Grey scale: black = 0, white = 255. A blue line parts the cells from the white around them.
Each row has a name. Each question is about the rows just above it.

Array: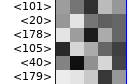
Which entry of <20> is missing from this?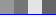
[95]
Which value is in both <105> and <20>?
[102]
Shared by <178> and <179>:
[228]
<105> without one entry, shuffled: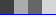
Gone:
[41]
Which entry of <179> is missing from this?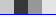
[236]

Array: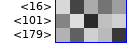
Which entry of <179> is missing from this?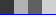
[186]
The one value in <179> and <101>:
[208]

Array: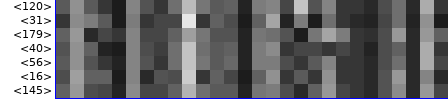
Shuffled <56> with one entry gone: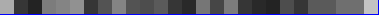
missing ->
[104]
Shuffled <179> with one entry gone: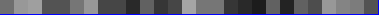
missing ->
[48]
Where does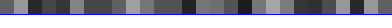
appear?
<179>
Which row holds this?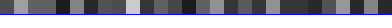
<16>
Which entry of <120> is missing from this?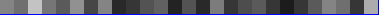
[187]
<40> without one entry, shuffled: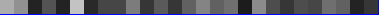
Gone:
[62]

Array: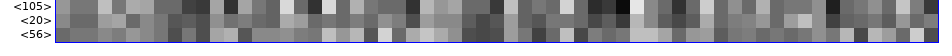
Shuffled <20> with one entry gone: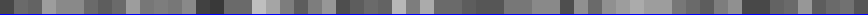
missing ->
[131]
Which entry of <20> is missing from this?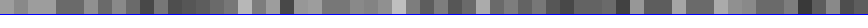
[113]

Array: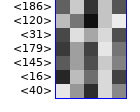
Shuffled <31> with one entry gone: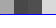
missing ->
[223]
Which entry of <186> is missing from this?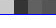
[196]
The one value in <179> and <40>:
[230]
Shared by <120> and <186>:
[196]
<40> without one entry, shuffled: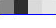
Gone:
[151]

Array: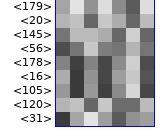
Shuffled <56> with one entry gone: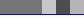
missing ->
[125]
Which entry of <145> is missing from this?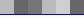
[172]
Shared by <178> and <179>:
[139]
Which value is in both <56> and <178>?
[77]

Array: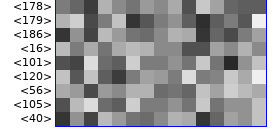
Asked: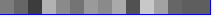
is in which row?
<178>
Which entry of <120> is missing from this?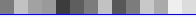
[132]

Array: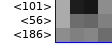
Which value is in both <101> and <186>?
[141]
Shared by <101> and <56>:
[171]
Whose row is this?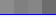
<186>
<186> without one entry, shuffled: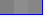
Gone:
[109]
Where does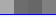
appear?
<56>
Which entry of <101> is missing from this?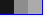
[29]

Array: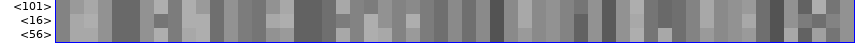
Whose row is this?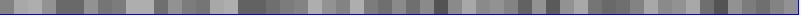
<16>
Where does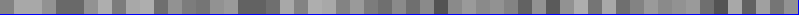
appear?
<56>
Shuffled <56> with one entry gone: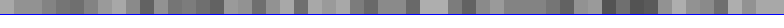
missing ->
[160]

